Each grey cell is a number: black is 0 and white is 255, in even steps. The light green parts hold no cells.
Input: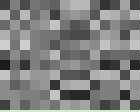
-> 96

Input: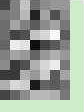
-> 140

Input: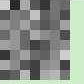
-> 182

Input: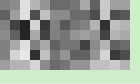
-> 180

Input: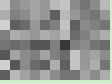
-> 163

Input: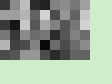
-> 150

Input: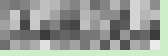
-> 150
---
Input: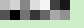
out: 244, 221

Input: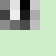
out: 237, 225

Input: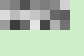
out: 228, 219

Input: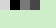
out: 214, 121

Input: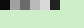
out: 217, 185

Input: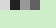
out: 215, 152

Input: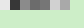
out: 232, 209

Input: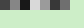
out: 217, 155

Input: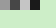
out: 197, 154
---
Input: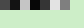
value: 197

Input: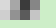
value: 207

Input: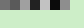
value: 160

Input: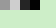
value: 153

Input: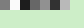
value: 185

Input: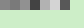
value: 178

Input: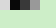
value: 153
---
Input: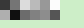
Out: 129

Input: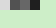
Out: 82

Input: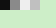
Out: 138

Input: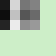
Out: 235

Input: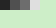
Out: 80

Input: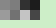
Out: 114

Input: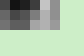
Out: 165

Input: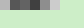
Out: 64

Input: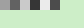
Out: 54

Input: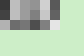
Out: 78
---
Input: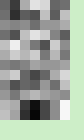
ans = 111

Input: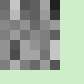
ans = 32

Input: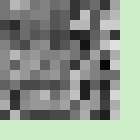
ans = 162

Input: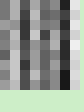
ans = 230

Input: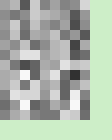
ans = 214
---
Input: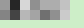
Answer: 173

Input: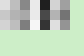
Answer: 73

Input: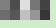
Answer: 223

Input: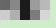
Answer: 27

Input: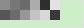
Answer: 172

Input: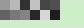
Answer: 194

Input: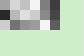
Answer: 204
